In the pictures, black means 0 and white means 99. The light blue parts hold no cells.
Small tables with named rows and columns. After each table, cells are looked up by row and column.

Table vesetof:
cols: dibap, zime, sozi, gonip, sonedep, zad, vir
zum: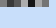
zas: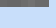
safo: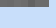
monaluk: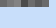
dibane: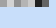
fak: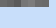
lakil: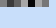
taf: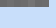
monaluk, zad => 35
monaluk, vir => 41
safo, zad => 42
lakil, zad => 65
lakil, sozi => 38
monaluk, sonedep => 42
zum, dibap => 49
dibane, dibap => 63
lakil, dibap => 50
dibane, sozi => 56
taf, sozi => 41
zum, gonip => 67
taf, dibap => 41
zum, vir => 45

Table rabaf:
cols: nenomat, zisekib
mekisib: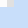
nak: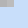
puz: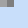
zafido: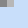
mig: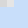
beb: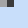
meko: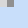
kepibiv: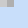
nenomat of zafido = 52
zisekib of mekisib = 87
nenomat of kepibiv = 79
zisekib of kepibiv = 68
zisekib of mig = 89
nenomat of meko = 84
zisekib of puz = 49

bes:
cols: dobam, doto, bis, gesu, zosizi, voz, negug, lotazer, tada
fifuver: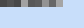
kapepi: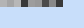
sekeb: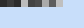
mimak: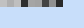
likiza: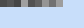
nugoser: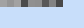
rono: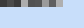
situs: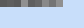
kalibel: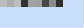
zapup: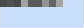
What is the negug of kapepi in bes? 29
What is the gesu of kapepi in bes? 22
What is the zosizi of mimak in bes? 64
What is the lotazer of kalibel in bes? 54
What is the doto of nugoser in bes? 58
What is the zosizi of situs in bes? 37
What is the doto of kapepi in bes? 64
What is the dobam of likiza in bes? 29
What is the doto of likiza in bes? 33
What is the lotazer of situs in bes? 45
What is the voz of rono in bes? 33
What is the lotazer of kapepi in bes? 53
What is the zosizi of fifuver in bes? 34
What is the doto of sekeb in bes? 23
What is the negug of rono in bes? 60
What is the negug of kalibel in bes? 27
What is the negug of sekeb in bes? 66

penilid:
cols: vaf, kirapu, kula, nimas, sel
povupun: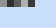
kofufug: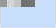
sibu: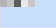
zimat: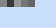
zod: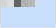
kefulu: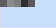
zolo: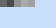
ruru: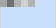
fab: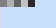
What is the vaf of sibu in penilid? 69
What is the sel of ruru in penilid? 69
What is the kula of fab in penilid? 38
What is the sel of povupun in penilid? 22
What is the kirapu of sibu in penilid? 77
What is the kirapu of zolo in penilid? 29
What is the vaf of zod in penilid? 82
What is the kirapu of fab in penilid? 68
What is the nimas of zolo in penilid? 66
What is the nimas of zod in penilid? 68

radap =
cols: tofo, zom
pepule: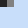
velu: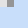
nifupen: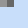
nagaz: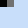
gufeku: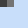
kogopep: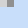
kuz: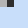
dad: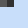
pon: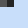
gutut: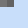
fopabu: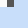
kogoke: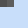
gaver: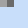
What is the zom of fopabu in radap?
33
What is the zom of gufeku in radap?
45
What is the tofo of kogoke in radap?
31
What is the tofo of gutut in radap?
45
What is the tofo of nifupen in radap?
58
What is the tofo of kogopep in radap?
82
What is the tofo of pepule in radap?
14
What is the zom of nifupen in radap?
40
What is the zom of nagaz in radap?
44
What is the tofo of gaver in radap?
63
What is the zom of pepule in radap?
50
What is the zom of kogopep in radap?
56
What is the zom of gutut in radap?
38
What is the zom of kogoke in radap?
36
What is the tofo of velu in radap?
88
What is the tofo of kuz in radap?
70
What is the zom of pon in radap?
14

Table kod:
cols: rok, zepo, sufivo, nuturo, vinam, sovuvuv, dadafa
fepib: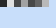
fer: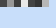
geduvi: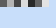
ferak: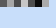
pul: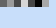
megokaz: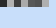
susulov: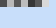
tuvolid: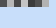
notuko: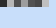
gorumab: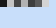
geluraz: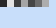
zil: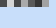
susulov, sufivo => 34
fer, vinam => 26
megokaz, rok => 16
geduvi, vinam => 16
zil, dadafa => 63
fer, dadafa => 71
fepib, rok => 15
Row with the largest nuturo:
fer

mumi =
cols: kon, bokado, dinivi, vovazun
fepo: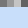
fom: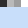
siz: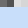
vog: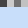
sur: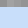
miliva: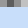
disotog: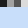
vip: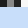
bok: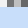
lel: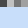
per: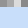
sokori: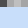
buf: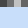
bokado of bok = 45
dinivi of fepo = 76
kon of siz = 42
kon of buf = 27
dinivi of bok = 74
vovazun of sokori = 64
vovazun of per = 53
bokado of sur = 63
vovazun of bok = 40
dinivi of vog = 44

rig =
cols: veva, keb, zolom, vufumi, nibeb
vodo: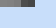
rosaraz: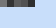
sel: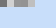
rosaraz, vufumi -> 32
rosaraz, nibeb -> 18
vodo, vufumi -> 30
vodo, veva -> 51
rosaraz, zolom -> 36
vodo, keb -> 50
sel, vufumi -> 57
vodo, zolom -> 48
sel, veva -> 45
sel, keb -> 81
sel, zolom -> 58
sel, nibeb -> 74
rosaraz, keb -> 20
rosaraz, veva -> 46
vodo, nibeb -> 27

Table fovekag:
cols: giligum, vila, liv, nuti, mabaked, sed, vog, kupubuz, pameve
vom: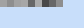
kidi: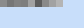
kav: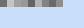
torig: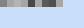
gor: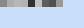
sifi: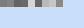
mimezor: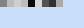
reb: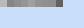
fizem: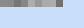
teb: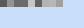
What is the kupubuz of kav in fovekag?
41
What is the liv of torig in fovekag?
70
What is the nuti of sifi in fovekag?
41
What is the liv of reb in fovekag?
55
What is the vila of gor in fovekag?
67
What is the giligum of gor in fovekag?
53
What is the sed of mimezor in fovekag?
83
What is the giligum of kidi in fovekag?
54
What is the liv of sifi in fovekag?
39
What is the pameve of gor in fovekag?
59
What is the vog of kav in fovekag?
51
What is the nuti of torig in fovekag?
64
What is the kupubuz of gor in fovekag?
31
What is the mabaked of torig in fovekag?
28
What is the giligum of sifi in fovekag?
48
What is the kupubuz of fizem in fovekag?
67
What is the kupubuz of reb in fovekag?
55
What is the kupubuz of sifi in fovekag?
77

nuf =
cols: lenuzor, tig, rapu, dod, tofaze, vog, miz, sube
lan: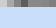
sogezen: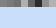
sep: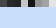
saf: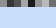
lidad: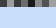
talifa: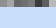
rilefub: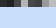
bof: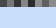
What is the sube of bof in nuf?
54
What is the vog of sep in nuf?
57
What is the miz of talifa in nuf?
36
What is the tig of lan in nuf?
65
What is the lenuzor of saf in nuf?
56
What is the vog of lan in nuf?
53
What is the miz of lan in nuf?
52
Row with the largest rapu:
lan

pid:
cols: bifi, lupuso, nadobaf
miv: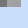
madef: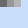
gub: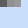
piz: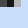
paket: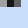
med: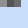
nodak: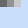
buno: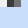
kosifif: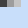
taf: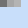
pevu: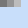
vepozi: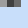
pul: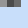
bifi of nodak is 40
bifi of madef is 41
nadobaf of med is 41
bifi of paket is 62
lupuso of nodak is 57
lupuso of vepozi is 25
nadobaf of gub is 59
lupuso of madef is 59

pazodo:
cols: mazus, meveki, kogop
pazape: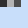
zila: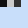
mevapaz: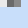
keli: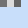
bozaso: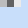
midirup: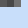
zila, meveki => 79
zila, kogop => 19
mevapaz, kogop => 53
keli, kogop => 39
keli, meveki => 85
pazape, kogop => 30
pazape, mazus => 18
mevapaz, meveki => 41
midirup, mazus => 34
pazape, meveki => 70
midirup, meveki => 28
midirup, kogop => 44
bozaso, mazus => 73
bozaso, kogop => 91
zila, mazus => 6
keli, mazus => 44
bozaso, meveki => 38
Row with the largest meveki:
keli

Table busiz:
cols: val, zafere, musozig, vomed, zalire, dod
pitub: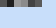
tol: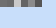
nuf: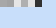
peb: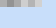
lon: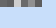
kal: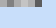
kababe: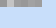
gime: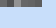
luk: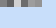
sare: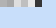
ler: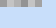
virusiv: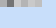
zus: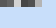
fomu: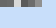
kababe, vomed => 59
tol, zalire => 54
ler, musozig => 69
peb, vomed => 80
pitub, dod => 35
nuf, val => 65
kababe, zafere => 76
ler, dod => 63
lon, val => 40
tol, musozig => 78
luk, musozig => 81
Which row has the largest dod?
peb

